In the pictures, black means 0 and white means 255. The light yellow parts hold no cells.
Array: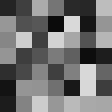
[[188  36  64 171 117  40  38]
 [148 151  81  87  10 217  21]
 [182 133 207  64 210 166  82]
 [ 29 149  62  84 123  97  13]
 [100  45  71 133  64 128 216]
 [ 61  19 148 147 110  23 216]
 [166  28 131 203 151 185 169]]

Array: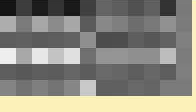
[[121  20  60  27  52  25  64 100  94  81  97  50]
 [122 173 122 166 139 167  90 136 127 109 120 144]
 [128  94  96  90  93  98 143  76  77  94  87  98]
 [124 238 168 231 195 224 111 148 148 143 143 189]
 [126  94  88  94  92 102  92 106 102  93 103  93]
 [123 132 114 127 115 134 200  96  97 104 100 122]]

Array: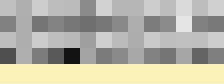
[[208 192 175 205 189 187 139 210 182 182 205 189 218 189]
 [121 129 174 117 131 119 111 119 137 174 124 139 229 129]
 [205 190 174 204 190 185 159 207 187 173 202 190 192 191]
 [127  79 175 124  89  19 164 123 138 168 130 117 166 100]]

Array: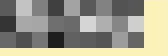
[[ 86  91 195 128  64 163  89 130  83]
 [207  52 168 166 111 106 213 175 134]
 [101 104  80 118  30  97  92  85 156]]

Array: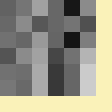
[[139  98 117 161 103  23]
 [ 80 104 139  87 103 116]
 [126 113 103 153 101  20]
 [180  84 139 162  70 114]
 [203 113 110 170  57 102]
 [204 119 105 170  56 102]]

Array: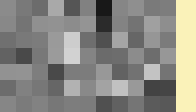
[[125 139 121 108 169  85 129  24 134 143 122]
 [142 136 116 144 146 140 148  43 131 115 160]
 [123 112 121 124 154 205 110  80 165 102 150]
 [151  98  73 120 155 210 132 107 109 140 109]
 [116 146 147 126  73 124 124 152  98 114 195]
 [ 69 108 129 119 102 178 137 163 193 153  67]
 [ 88 134 123 130 119 125 124  80  97 117  91]]
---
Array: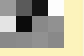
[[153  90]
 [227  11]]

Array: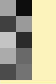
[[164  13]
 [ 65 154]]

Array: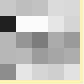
[[201 190]
 [ 32 251]]

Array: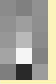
[[139 128]
 [146 157]]

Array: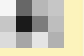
[[245 102]
 [199  27]]

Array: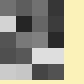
[[113  93]
 [211  37]]

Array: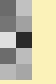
[[107 193]
 [117 161]]

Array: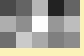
[[ 74 100]
 [174 142]]

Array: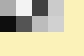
[[172 243]
 [ 14  84]]
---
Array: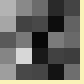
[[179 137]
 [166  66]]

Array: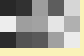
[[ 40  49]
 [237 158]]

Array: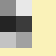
[[141 232]
 [ 36  59]]

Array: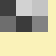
[[ 62 210]
 [110  59]]

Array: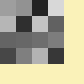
[[158 146]
 [182  47]]

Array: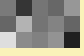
[[122  53]
 [102 179]]
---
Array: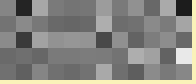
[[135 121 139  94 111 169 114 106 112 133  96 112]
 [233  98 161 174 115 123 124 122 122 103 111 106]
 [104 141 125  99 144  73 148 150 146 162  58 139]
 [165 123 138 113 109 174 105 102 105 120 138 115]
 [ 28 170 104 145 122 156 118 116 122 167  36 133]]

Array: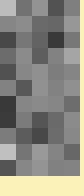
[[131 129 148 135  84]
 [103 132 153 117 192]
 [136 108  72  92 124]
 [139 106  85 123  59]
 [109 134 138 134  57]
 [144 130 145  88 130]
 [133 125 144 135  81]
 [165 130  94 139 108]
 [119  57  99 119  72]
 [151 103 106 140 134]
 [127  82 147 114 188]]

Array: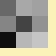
[[197 183  15]
 [146  67 133]
 [161 168 104]]

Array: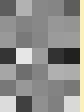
[[217 128 144  64 220]
 [120 131 138 152 120]
 [173 176 131 110 166]
 [ 33  50 156 230  52]
 [156 155 134 121 153]
 [148 151 136 131 146]
 [ 93 133 136 178  93]]

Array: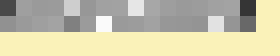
[[104 149 226 148 150 151 162 156 154 250 155 128 163 159 154 145]
 [ 53 163 161 156 154 158 167 230 162 161 151 206 155 154 159  73]]

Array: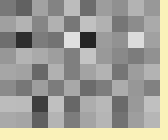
[[182 158 114 181 164 124 180  96 165 169]
 [192 153 106 184 173 103 192  62 187 188]
 [129 151 172 125 108 168 124 158 119 139]
 [179 157 117 179 163 127 177 104 162 166]
 [145 124 137 153 196 127 158 170 180 151]
 [161 220 146 156  37 223 115 124  46 110]
 [170 140 118 177 193 119 177 134 179 160]
 [152 179 144 157 108 188 131 162  97 120]]

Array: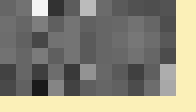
[[168 108  77  98 101  94  67 133  26  98  74]
 [174  94  64  89 104 147  57 110  62 103  67]
 [ 77 103 114 104 101  91 117  96 123 102 114]
 [ 88 109 118 108 101  91 117 114  71  98 110]
 [ 79 101 113 104 102  97 115  95 126 102 111]
 [ 84  79  81  89 107 187  93  50 244 114 101]]

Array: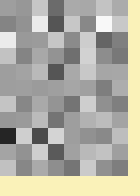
[[126 144 202 117 142 170 135 193]
 [159 194 185 161  90 206 146 164]
 [189 137 145 158 212  75 207  37]
 [163 188 178 158 116 187 154 151]
 [127 144 206 116 148 169 135 196]
 [173 126 160 166 159 155 159 158]
 [167 166 200 169  85 185 163 158]
 [120 141 210 111 147 168 132 194]
 [127 101 205 139 198 155 153 235]
 [200 248 136 199  85 235 146 132]
 [171 195 168 170 107 198 151 158]]

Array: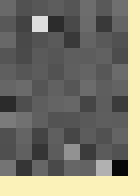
[[  8 177  99 102  73 102  53 116]
 [ 82  91  59 146  92  53  96  79]
 [100  81  92  70  95  68 100  80]
 [ 93  94  89  84  83  96 113 123]
 [ 59  93  69 103 100  94  78  43]
 [ 99  94 108  86  97  85 107 102]
 [107  87 100  95  82  92  86  95]
 [ 76  97  93  94  86  90  74  85]
 [ 81  89 100  57  90  83  73 104]
 [100  57 107  73  44 222  66  88]
 [111  89 109  85  93  87  81 105]]
